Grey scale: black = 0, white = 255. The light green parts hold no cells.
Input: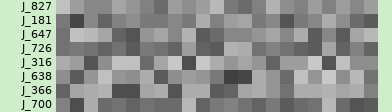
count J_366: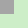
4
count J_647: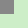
5
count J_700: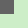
3
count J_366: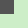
1
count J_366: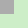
8
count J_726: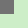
6
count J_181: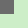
1

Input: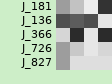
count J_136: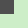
2
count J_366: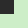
2
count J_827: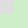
3
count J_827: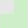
0
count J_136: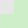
1

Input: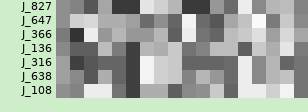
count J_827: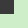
4
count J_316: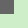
6
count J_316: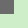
1
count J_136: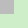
3
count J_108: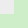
4

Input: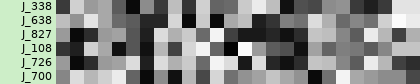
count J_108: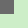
0
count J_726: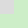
4
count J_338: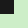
0

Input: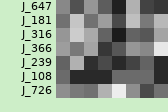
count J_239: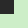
2
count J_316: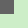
2
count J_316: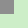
0
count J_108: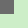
4
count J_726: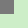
1
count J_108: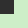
0

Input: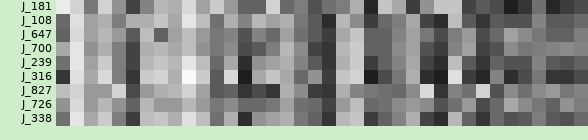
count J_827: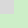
1
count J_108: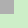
5
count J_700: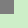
3
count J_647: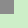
1
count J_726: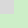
1
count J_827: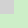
4
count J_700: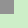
2

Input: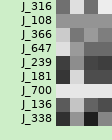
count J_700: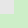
4
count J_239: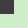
2
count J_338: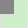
1
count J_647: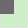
2
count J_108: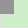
4
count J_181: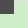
2
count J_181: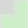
1

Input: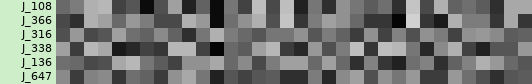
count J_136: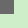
5
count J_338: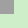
2
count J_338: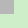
5
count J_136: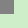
3
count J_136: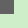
1
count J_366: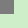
4

